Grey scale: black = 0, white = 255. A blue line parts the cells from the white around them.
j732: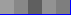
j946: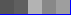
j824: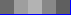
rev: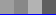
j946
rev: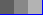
j824
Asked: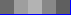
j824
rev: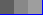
j732
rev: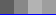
j824
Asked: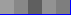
j732

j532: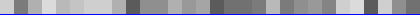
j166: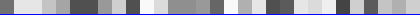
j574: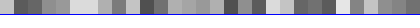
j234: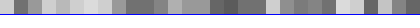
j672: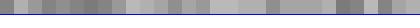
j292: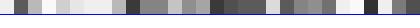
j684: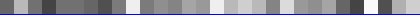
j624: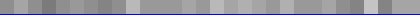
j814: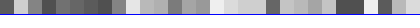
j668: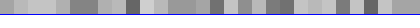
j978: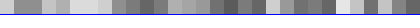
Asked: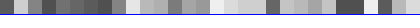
j814
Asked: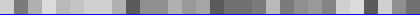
j532
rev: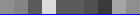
j292
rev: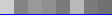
j532

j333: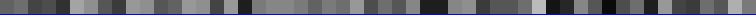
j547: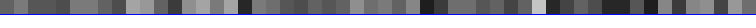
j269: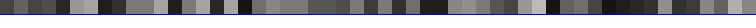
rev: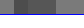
j269
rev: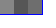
j333
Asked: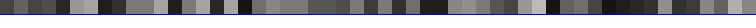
j269
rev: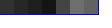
j269

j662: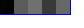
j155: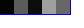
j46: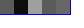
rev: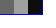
j155
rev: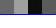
j155
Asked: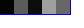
j155
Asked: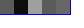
j46

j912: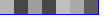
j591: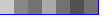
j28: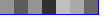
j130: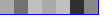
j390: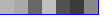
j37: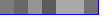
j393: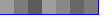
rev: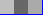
j390
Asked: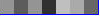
j28

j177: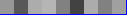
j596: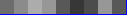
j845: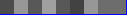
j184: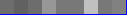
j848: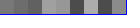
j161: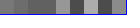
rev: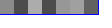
j848
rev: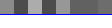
j161
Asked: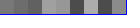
j848
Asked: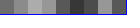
j596

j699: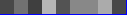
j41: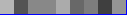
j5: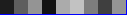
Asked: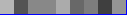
j41
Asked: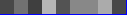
j699
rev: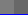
j41
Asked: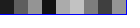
j5
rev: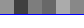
j41

